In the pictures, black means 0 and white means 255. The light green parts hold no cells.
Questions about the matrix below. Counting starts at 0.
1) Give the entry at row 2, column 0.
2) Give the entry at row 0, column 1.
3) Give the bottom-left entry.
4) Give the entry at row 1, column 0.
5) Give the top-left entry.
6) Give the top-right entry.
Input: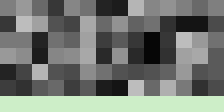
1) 121
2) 153
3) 61
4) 55
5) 127
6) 127

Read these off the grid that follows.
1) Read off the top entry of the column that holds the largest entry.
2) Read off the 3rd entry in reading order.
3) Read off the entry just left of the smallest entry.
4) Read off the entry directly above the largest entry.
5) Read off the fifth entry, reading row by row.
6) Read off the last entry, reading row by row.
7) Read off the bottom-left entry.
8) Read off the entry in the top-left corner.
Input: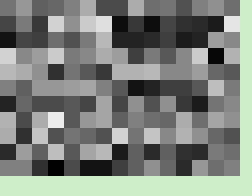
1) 103
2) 96
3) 48
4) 75
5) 128
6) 128
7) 128
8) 116

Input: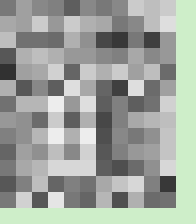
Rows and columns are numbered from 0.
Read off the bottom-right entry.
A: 113
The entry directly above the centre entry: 168
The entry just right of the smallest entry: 160
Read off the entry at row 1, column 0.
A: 168
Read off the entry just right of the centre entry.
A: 94
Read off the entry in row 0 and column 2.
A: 136
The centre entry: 222
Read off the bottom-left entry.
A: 120
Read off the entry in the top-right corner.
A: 203
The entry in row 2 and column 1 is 113
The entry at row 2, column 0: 190
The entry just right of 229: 120
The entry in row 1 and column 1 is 160
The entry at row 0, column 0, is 120
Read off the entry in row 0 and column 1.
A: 160
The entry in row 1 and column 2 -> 203

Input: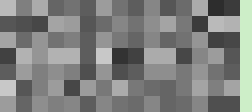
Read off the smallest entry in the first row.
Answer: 45
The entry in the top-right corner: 59
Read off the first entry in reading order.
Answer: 186
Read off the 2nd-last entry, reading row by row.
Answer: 79
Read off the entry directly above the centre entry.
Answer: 120
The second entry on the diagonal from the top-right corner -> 186
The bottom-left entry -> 156
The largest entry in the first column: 200
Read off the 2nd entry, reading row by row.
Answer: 127
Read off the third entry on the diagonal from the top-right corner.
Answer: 149
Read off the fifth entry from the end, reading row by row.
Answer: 101
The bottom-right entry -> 79
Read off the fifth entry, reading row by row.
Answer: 114
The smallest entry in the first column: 65
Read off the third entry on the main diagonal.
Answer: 149
